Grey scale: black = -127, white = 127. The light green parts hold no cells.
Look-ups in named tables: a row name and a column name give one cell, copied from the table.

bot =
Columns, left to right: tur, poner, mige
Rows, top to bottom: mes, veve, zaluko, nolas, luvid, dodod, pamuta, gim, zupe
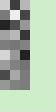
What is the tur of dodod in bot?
85
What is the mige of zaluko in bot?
23
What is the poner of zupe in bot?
1
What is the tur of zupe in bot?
23
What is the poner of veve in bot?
110
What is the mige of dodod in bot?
-94
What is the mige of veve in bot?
-58
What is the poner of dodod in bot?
24
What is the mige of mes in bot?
55
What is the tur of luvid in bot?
-2
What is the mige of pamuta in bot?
-12
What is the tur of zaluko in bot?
-91
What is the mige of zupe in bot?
-2
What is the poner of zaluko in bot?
-48
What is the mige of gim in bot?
-5
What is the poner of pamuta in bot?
1

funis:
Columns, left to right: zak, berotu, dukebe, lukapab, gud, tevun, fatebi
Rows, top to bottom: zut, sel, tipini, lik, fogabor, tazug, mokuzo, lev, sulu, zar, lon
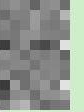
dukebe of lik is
16
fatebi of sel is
53
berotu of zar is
10
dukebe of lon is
52
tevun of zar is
15
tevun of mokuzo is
6
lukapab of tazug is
4
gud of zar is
14
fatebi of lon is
-6
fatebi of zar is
32
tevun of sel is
-3
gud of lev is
2
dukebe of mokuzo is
8
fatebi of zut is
-18
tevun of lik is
0
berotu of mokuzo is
7
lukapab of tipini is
26
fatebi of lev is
-9
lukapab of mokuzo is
-10
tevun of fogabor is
-26

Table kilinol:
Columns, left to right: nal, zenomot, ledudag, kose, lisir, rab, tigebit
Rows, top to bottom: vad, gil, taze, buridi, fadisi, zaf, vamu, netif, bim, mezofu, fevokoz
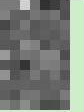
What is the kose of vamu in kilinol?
-20
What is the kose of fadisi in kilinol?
1
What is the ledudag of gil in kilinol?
-31
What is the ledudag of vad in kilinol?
80
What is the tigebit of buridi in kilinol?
-24
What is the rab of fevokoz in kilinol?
-50
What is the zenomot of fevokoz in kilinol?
-15
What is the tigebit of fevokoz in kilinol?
-29
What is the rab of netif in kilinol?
-12
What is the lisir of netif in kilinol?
-30
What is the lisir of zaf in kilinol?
4
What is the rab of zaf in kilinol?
4
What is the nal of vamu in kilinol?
-41
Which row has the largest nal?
zaf

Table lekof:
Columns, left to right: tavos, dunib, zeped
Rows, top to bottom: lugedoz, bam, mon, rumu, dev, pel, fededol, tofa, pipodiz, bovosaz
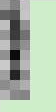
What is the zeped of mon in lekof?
17
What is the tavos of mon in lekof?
63
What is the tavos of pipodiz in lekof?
12
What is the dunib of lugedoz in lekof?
2
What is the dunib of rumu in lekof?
-68
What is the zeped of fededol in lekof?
55
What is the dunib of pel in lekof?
-116
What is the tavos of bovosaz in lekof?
51
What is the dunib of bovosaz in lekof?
9
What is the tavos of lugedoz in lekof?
32
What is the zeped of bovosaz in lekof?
5
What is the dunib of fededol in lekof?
-33

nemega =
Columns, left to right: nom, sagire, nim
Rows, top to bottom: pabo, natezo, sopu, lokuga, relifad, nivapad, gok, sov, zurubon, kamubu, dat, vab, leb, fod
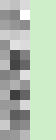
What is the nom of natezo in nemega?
14
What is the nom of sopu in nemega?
33
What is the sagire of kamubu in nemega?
-65
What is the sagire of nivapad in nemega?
-49
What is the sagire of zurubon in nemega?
48
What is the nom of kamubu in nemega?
50
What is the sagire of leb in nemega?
-1
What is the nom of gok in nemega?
63
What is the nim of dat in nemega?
87
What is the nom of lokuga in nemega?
78
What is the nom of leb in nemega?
74
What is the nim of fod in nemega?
55
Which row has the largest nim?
natezo

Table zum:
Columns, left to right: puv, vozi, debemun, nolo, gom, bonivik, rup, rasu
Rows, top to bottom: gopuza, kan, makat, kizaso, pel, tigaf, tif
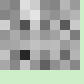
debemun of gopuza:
94
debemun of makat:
-46
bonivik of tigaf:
55
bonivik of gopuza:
5
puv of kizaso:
20
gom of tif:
-30
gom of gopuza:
12
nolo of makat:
75
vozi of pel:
39
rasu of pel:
44
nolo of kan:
100

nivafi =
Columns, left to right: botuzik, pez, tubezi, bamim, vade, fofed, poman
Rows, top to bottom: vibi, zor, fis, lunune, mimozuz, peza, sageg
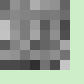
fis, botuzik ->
63
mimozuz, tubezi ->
23
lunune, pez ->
24
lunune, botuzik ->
66
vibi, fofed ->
17
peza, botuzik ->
22
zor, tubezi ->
3
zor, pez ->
8
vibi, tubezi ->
0
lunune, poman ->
-48
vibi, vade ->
23
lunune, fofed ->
15
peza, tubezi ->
-9
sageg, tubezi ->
-59
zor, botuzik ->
-1
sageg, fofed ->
-53
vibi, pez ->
17
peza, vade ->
1

